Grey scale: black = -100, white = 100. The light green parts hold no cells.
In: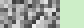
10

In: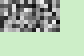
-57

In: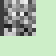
52

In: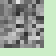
-16

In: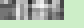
-32

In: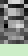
-8

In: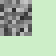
1

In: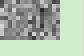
-5
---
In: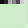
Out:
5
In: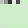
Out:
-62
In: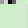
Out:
66
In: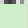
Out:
-28
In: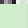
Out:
-3
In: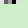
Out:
-22
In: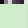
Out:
-45
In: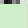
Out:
8
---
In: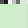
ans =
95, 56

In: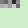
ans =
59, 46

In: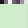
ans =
97, 16

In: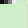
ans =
85, 3

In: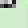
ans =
75, 54

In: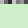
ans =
53, 40

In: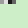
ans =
78, 23

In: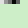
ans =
76, 18

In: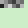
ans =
65, 43

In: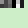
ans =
92, 57
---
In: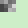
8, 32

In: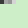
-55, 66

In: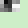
47, 71

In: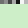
-13, 44

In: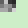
-25, 65

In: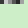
-56, 27
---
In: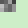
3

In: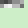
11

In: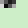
-34

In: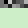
-36

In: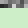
8

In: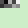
43

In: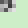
54

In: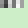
-7
